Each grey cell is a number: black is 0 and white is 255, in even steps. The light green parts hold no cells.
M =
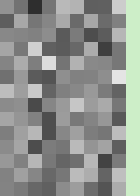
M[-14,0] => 146
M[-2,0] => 130
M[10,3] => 124
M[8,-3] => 132
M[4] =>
[132, 172, 126, 220, 116, 178, 137, 135, 119]
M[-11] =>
[165, 120, 208, 96, 91, 104, 172, 63, 119]
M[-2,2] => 134
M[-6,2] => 129
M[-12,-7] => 129
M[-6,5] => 120
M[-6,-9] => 165
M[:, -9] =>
[146, 94, 136, 165, 132, 112, 189, 139, 165, 126, 139, 152, 130, 131]
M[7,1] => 143
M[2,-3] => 77
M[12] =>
[130, 160, 134, 104, 119, 187, 173, 100, 191]
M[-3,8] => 123
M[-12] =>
[136, 133, 129, 141, 90, 123, 77, 92, 182]
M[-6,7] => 151
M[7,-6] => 134
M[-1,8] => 172
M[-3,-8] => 129
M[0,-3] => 95
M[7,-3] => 156
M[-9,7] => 142
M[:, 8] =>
[204, 128, 182, 119, 119, 228, 99, 119, 88, 189, 94, 123, 191, 172]
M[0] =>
[146, 114, 46, 117, 185, 179, 95, 96, 204]
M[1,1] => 168
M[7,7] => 170
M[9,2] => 183

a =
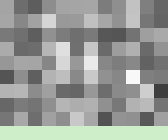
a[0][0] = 164
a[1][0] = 166
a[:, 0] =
[164, 166, 121, 171, 151, 84, 179, 103, 118]
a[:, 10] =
[127, 118, 159, 106, 98, 127, 206, 186, 88]
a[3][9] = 176
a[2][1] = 112
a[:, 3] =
[141, 213, 145, 182, 134, 179, 160, 143, 161]
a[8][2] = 110
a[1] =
[166, 135, 162, 213, 153, 154, 192, 166, 146, 196, 118, 100]
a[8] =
[118, 168, 110, 161, 142, 200, 167, 82, 147, 144, 88, 160]
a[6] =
[179, 182, 140, 160, 106, 102, 152, 109, 138, 143, 206, 63]
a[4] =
[151, 166, 165, 134, 215, 152, 234, 135, 125, 136, 98, 113]
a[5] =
[84, 142, 95, 179, 190, 137, 201, 145, 135, 248, 127, 123]
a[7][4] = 181
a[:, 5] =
[165, 154, 111, 112, 152, 137, 102, 173, 200]
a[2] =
[121, 112, 94, 145, 124, 111, 122, 87, 85, 115, 159, 169]
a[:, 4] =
[164, 153, 124, 223, 215, 190, 106, 181, 142]
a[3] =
[171, 106, 109, 182, 223, 112, 198, 106, 157, 176, 106, 147]

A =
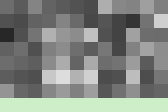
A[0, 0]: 109
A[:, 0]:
[109, 81, 39, 97, 109, 93, 148]
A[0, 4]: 90
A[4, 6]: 170
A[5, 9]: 189
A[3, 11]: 141
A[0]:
[109, 91, 132, 99, 90, 82, 75, 174, 135, 131, 159, 127]
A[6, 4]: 154
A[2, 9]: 161
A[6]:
[148, 103, 94, 134, 154, 128, 158, 86, 113, 143, 94, 101]
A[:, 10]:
[159, 115, 109, 163, 91, 77, 94]
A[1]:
[81, 75, 98, 102, 132, 106, 72, 85, 67, 52, 115, 207]
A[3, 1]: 110
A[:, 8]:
[135, 67, 67, 70, 115, 80, 113]
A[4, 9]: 156
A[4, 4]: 172
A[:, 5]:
[82, 106, 140, 110, 100, 178, 128]
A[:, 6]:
[75, 72, 192, 92, 170, 208, 158]
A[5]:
[93, 84, 79, 200, 221, 178, 208, 76, 80, 189, 77, 118]
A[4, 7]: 109

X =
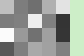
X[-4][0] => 191
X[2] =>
[251, 153, 113, 160, 53]
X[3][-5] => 88
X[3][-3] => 169
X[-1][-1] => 128
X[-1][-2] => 161

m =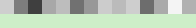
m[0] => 206
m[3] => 168
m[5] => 113
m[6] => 152
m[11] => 170
